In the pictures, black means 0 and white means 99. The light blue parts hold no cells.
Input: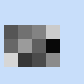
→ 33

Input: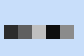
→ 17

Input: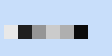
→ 90

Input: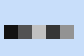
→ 7

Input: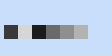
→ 22

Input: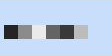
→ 14
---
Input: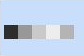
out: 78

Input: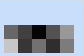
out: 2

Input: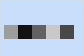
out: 38

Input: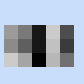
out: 9

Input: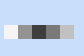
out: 24

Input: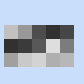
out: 30

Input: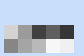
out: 25

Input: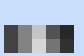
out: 76

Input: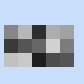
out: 18
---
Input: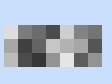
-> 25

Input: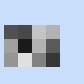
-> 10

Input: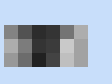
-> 48

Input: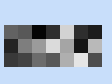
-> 49

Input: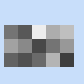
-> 53

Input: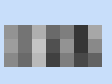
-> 45

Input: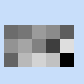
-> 64

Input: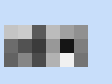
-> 32
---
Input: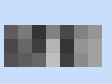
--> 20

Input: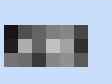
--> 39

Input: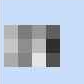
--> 59

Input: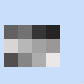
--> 21

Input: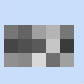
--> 62

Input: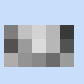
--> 82

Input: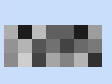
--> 73

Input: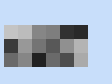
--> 52

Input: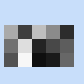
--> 74
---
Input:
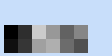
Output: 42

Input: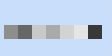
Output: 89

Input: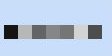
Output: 82

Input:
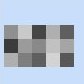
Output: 82

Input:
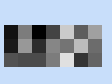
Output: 20

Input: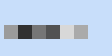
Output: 84

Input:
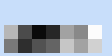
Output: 63

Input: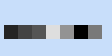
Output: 0

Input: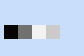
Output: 94

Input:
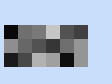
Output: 6
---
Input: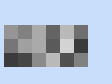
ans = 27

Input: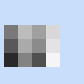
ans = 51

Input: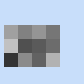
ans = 54

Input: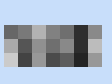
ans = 26

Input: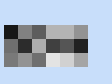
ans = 57

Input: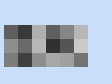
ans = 25

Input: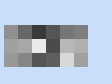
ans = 52
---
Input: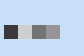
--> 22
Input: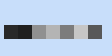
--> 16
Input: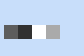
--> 36
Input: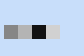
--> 52
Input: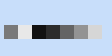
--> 47
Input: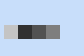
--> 76
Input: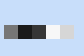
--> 46
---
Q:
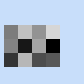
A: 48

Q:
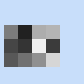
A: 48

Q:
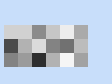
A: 81

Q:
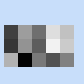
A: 25

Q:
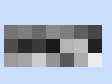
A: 45

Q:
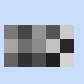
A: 47

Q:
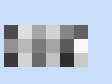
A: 29
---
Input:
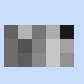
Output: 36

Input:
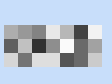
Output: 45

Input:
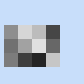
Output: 24

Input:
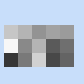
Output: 47

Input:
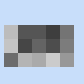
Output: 70

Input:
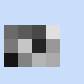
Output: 51

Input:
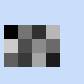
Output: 22

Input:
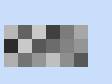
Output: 45
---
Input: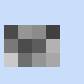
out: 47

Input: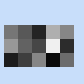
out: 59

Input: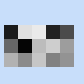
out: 40

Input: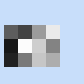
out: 9

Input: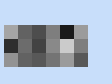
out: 18

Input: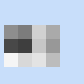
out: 28

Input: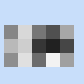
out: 72

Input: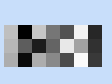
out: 71
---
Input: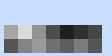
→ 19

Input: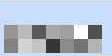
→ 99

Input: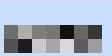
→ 40

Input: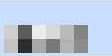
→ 72

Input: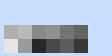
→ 45

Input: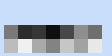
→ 55
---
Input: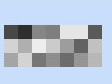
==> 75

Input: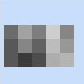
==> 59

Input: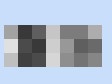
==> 41

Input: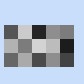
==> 11

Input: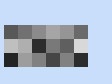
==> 84

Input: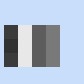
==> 47

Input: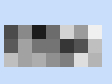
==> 74

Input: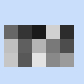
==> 30

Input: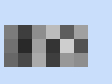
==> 32

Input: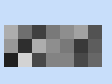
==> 36
